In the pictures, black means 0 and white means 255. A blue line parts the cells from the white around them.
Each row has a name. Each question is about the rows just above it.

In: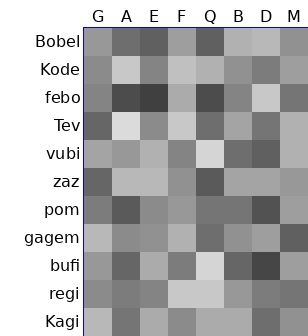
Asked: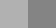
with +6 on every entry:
[183 138]
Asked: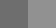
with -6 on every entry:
[104 139]
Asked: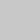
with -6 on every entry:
[194]

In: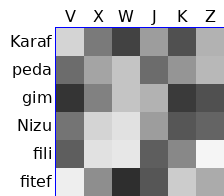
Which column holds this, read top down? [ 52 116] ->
V
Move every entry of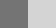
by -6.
[110 206]
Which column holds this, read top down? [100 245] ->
Z
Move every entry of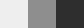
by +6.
[244 148  52]
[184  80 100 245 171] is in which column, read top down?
Z
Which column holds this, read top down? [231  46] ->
W

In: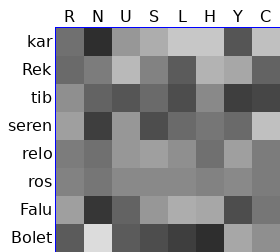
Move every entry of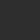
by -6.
[40]
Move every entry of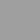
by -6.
[153]
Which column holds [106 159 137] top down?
Y
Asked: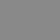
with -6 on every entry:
[131 131]
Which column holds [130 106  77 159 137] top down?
S

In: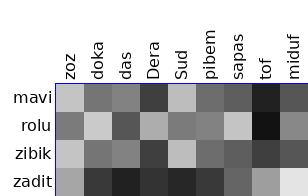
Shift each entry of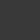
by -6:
[51]
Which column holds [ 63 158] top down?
tof
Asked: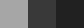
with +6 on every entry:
[172  63  39]
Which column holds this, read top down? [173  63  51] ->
Dera
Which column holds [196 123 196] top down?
zoz

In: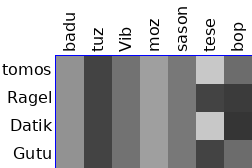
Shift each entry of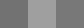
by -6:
[108 153 114]
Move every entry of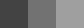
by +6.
[ 73 120 165]
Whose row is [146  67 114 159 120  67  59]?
Ragel

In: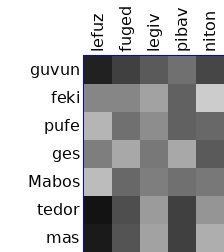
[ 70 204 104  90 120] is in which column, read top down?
niton
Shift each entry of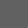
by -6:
[91]
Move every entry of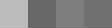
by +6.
[194 110 132 118]

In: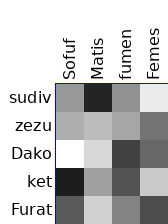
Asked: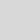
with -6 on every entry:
[210]
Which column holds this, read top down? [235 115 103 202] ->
Femes
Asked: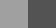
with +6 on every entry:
[166  89]
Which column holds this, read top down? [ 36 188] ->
Matis
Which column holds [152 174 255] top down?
Sofuf

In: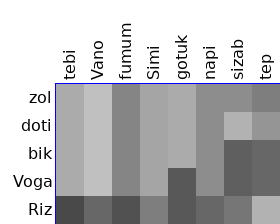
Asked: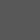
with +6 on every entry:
[94]
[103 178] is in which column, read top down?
tep
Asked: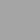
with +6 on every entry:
[171]
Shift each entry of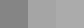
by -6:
[127 159 165]
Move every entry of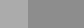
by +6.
[177 147 147]

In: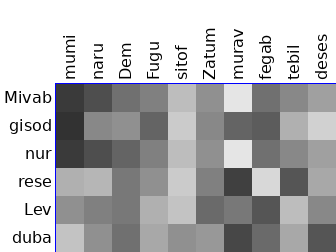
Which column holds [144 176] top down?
Fugu
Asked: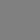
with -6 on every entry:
[122]
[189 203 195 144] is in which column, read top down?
sitof
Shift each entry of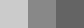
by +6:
[209 142 106]
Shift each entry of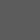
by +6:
[98]
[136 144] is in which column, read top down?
Zatum
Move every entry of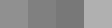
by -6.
[138 122 114 170]

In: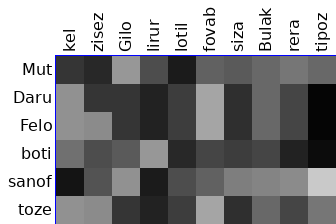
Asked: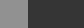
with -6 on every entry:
[139  47  47]
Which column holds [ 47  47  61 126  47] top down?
siza
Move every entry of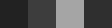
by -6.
[ 28  55 159  41]
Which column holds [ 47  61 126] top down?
siza
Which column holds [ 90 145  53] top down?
Gilo

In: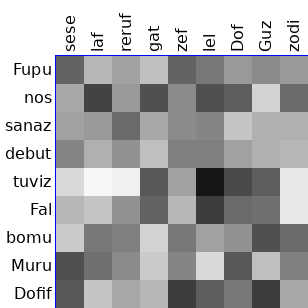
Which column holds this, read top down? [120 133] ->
zef
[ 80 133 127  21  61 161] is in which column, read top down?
lel

